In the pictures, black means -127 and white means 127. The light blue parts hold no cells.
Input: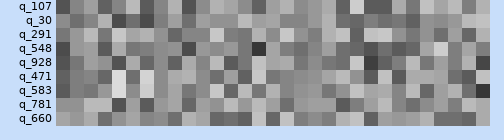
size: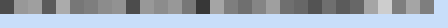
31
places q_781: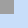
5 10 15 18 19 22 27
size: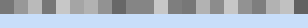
22
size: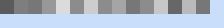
15
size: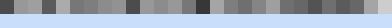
28

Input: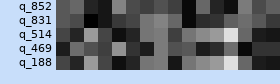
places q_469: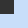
5 14 15
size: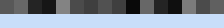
16
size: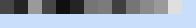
13

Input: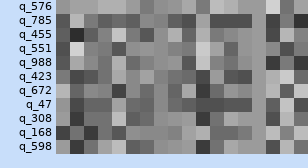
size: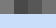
4
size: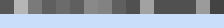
16
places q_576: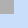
3 4 12
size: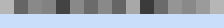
16
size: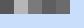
5

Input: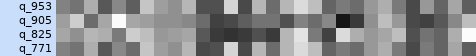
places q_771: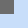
5 15 21
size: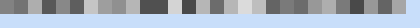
29

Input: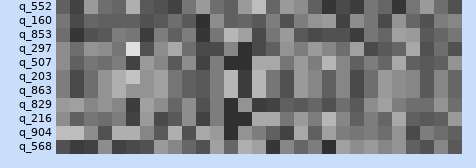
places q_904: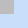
0 1
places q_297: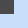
10 11 14 22
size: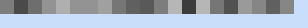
21
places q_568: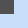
0 6 10 26
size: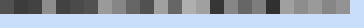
25
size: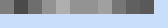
11
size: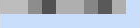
9

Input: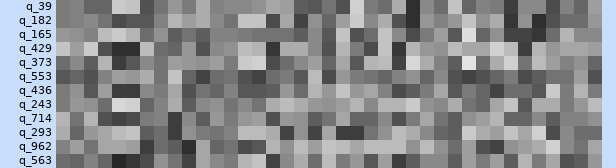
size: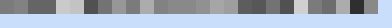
27
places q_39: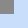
12 13 26 33 34
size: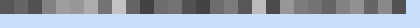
29
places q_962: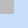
17 20 22 23 24 26
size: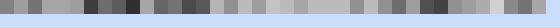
39
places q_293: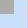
0 15 25 30

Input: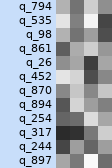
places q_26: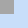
1 3
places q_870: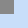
0 2
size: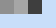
3
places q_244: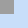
1 3
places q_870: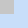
1 3

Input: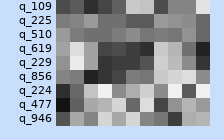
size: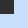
1
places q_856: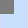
1 5
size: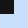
1
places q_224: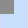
4 7
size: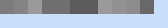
11

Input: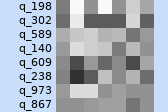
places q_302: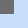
0
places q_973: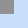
3 5 6
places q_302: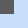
2 3 4
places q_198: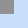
2 4
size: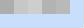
5
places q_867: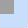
3 4
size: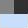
2

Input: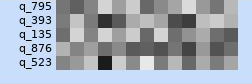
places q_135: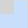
1 3 7
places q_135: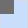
0 8 11

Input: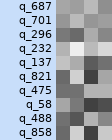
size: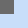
1
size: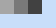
3
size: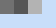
3
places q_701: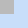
1
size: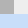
2
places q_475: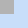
2 3
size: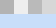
4

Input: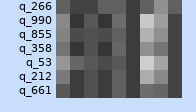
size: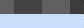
6
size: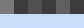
6
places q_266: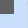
0 3 4 6 8
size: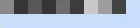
9
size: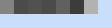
7

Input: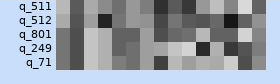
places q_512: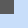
9
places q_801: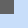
4 5 11 12

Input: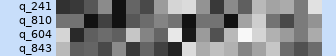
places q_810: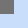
0 1 8 10 11 15
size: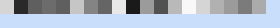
19
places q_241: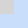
8

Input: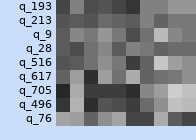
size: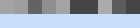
10
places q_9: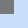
2 4 9

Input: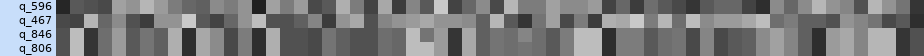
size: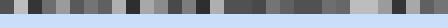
32
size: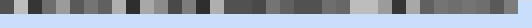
37
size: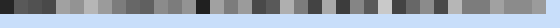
39
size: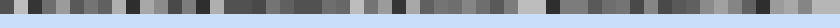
60
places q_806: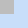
1 25 26 37 38

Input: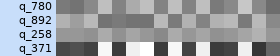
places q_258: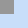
0 1 6 9 12 15
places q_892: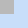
2 7 12 14
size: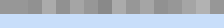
16
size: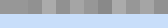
12

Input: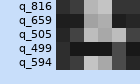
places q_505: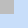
2 4
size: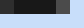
5
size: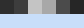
6
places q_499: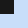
1 2 3 5
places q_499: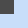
4
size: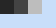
3
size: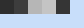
5

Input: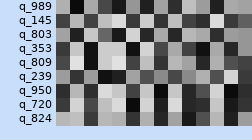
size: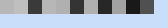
11
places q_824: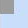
13

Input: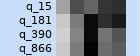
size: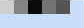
5
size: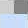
2
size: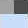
2

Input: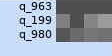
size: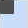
1
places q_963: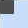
0 1 2 3
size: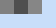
3

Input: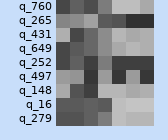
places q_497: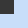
2 4 6
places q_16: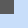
0 1 3
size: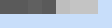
7
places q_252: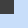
2 4 5 6
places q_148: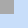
0 5

